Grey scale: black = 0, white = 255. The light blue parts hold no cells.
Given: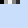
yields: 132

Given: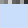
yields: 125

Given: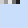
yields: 153

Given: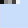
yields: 139

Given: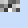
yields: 148

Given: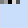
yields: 125

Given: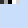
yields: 171

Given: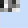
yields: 139
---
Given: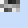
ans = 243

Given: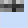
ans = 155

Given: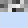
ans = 144

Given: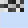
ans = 220

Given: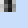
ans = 223

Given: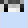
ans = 55

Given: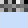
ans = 212

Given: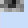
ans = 188
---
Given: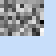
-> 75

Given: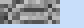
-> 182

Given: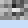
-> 123

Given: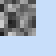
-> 75

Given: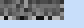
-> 184
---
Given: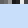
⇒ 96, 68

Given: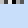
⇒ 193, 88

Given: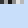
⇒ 51, 184

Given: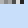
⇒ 178, 37

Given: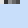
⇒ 226, 76

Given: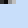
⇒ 48, 191

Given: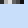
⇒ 44, 16

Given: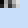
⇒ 7, 210

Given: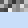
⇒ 93, 193

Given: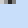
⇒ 206, 125
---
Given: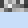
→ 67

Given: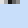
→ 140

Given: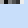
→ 236

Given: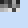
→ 36

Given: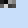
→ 131

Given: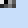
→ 94

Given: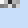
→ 164

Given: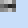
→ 123
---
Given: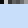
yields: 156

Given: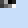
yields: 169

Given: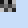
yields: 185

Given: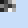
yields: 218

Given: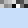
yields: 221

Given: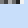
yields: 175

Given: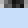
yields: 179

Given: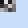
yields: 196
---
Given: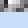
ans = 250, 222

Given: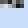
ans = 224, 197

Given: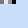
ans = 232, 149

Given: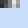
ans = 229, 204

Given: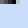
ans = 194, 109

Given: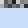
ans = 214, 201

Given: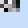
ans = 242, 229

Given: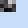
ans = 199, 160

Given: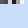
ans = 244, 215
